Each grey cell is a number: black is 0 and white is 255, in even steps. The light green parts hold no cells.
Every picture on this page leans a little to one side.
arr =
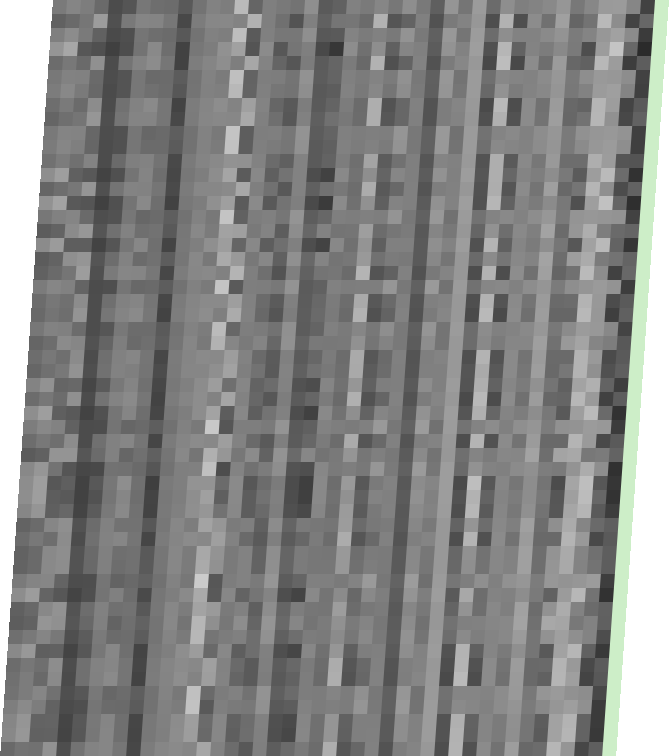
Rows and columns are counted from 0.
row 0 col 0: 122
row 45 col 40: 143
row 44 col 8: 111
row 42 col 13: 170
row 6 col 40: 159
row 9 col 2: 131
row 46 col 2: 95
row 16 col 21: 116
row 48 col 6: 129
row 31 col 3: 140
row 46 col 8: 111
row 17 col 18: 128
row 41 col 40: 150
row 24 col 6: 126
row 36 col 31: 78
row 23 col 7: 108
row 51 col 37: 117
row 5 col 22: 123
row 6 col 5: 84
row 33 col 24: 120
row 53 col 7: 134
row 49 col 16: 129
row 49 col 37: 120
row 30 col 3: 97
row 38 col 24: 86
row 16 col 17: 93
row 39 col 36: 160
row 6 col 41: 132
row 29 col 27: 92
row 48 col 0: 112
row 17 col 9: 68
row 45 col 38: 146
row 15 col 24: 126
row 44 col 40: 120
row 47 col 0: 108
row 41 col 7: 99
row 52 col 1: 151
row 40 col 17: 99
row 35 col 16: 93

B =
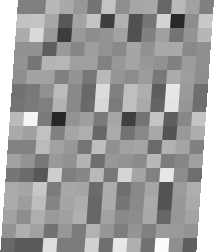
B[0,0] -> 128
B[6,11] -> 231
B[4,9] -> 152
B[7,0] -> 116
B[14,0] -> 171
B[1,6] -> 63
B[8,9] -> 116
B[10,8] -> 161
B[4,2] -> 180
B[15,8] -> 137
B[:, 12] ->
[162, 141, 148, 137, 156, 157, 154, 150, 136, 153, 164, 135, 140, 155, 152, 151, 154, 142]
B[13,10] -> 165
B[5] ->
[142, 163, 161, 128, 148, 119, 185, 149, 140, 156, 120, 171, 157, 141]
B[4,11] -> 129
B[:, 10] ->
[102, 211, 160, 168, 145, 120, 93, 100, 196, 168, 106, 184, 129, 165, 170, 168, 129, 113]
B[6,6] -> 220
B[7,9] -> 169
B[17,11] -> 252
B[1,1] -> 196
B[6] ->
[113, 120, 144, 187, 137, 104, 220, 128, 191, 174, 93, 231, 154, 111]
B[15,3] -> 154
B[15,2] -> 174
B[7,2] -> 127
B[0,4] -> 151
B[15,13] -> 163
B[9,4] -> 165
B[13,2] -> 199
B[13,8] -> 111
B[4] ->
[147, 117, 180, 183, 159, 160, 129, 152, 164, 152, 145, 129, 156, 143]
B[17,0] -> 104
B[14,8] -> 118

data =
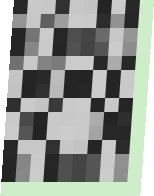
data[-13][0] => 40
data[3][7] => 203
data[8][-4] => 201
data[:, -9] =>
[40, 148, 37, 37, 113, 197, 194, 47, 201, 203, 39, 37, 36]
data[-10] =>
[37, 134, 202, 37, 81, 67, 84, 203, 141]
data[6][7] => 37
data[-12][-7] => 96
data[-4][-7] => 35
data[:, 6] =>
[36, 44, 106, 84, 40, 203, 203, 37, 172, 164, 37, 86, 85]
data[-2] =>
[37, 133, 202, 38, 79, 68, 86, 202, 144]
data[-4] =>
[203, 85, 35, 201, 204, 202, 164, 40, 39]
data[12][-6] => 37
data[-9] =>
[113, 201, 131, 123, 203, 203, 40, 171, 39]
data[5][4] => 37
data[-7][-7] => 48
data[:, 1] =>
[201, 199, 117, 134, 201, 37, 36, 202, 73, 85, 199, 133, 135]
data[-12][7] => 146
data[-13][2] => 200
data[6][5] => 38
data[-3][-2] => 203
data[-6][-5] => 202
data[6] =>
[194, 36, 48, 185, 37, 38, 203, 37, 201]
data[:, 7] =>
[203, 146, 199, 203, 171, 36, 37, 201, 36, 40, 203, 202, 203]
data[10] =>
[39, 199, 200, 49, 198, 195, 37, 203, 43]

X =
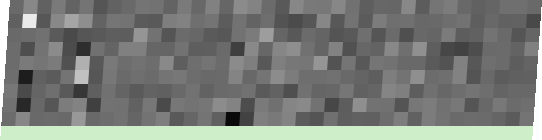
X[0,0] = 105
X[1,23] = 88
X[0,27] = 102
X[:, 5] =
[116, 142, 86, 46, 176, 193, 55, 131, 152]
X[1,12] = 130
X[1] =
[96, 234, 87, 136, 165, 142, 99, 117, 115, 91, 89, 126, 130, 111, 116, 92, 114, 99, 110, 83, 75, 86, 135, 88, 115, 91, 124, 111, 112, 104, 105, 110, 114, 94, 104, 97, 98, 73]
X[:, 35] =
[111, 97, 105, 107, 107, 92, 100, 120, 101]
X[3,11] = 101
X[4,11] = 137
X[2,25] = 111
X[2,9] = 149
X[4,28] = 105
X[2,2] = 113
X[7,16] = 131
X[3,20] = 142
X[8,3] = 107
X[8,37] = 116
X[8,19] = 121
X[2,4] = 74
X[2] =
[105, 108, 113, 90, 74, 86, 89, 94, 93, 149, 114, 85, 107, 103, 90, 87, 114, 123, 157, 101, 88, 107, 100, 84, 89, 111, 85, 107, 79, 104, 101, 123, 93, 97, 115, 105, 85, 101]
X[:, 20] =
[135, 75, 88, 142, 119, 124, 79, 133, 131]
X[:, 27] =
[102, 111, 107, 136, 114, 126, 133, 113, 109]
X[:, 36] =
[111, 98, 85, 99, 93, 96, 104, 107, 91]
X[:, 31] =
[124, 110, 123, 71, 83, 111, 103, 113, 114]
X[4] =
[108, 122, 117, 123, 81, 176, 88, 121, 109, 114, 109, 137, 94, 110, 116, 107, 139, 127, 88, 127, 119, 118, 149, 83, 117, 88, 117, 114, 105, 105, 90, 83, 129, 87, 111, 107, 93, 100]
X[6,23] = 103
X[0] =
[105, 136, 97, 122, 99, 116, 85, 98, 105, 116, 114, 99, 122, 104, 129, 102, 139, 131, 107, 89, 135, 121, 120, 135, 113, 94, 103, 102, 136, 92, 117, 124, 104, 97, 101, 111, 111, 105]
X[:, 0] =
[105, 96, 105, 108, 108, 110, 119, 114, 108]

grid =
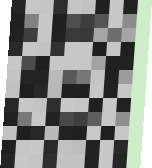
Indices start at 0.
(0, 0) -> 37
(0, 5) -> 194
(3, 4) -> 199
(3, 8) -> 31
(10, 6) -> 34
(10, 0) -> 33
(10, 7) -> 199
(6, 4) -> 32
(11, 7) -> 199
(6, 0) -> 193
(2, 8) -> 166
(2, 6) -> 165
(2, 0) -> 33
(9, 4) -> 33
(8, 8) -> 143
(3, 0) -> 41
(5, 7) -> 32
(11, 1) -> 200
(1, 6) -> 84
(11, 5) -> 194
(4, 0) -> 199
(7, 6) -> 33
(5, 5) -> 118
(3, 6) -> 31
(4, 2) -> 31
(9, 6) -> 201
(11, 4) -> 195
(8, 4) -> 73
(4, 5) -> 198
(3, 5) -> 199
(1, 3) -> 32
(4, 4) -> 199
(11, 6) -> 33
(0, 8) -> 34
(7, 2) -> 195
